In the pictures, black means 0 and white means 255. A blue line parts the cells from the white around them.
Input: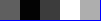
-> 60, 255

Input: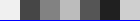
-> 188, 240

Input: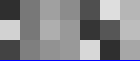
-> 153, 222

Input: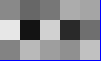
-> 209, 231

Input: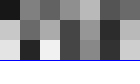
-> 69, 241

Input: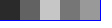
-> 198, 198
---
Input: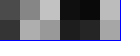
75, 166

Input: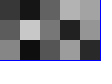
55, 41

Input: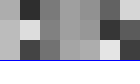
173, 62

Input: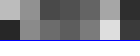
188, 58

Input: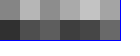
133, 105

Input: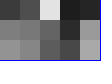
59, 169
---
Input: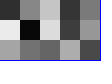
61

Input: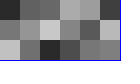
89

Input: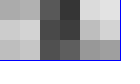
190

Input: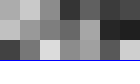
38

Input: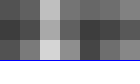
69

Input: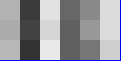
153
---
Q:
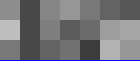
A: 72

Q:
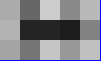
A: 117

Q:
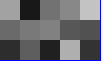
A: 94

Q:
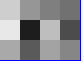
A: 90

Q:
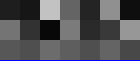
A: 79

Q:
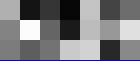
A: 94

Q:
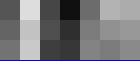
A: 201

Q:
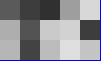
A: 67

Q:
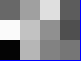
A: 182

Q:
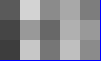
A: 199
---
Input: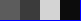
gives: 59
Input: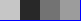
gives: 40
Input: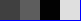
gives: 93
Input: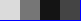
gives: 118
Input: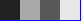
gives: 169
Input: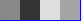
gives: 51
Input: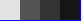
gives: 83
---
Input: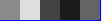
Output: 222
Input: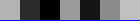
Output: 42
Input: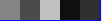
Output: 75
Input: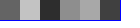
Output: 195
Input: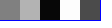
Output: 179
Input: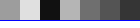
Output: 224
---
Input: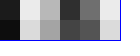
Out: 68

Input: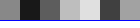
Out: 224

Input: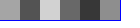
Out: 104

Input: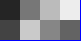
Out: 202

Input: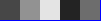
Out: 228

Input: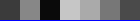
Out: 170

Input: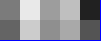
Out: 143

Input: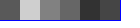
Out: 102
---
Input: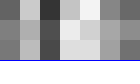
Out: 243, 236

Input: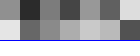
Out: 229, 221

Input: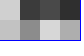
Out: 215, 208

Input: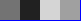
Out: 213, 160

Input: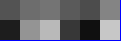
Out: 199, 185

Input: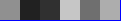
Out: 198, 173

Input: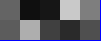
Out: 201, 174
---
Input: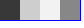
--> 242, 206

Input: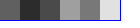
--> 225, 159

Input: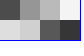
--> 244, 222

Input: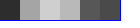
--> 207, 185

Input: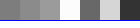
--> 252, 214

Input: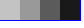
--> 195, 153

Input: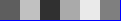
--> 234, 193
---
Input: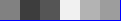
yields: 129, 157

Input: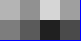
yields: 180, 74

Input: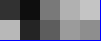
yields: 49, 142

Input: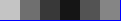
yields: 196, 133

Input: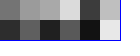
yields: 116, 232

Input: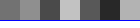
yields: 114, 179
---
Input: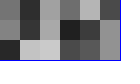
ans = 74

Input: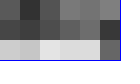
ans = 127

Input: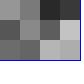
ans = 57

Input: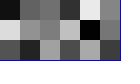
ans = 133

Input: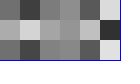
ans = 219

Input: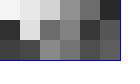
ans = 41

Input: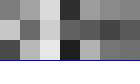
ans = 131
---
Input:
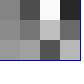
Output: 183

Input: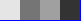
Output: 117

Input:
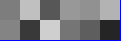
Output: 179

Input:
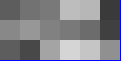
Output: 189

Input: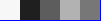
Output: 119

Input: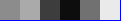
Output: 140

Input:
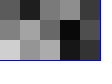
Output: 163

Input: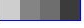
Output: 110
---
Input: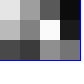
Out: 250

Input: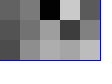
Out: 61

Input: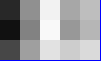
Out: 152

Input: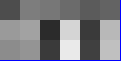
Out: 58

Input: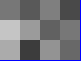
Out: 97

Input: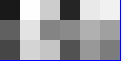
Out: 176
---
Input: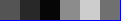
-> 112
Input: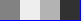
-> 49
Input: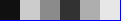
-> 231
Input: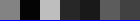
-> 65
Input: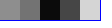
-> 213
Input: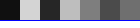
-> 111
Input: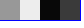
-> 58
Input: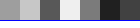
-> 65
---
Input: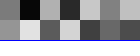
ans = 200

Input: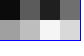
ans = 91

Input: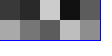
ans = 204

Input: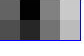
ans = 2

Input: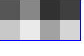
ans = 135

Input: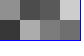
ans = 76

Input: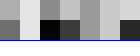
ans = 154

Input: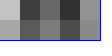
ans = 104
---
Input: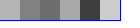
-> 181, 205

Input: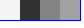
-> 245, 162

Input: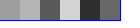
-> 158, 103

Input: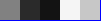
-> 129, 199

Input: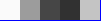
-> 250, 196

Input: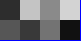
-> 45, 17

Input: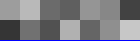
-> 157, 199

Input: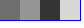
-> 110, 216

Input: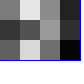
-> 123, 5

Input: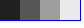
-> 32, 235
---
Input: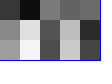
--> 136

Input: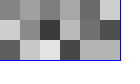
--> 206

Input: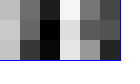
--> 201

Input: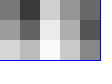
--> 156

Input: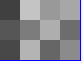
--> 86

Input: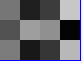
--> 82

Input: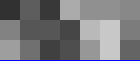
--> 130

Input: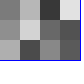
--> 143

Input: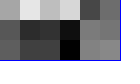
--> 87

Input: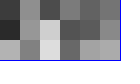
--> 42
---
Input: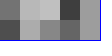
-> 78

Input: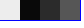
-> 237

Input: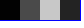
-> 2

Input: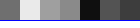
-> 111

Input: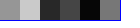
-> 150

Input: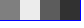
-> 127

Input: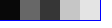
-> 8
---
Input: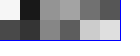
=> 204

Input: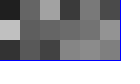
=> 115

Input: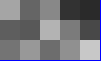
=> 123

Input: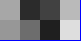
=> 31

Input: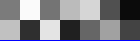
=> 161

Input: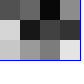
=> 65

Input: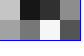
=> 246

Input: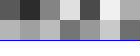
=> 201
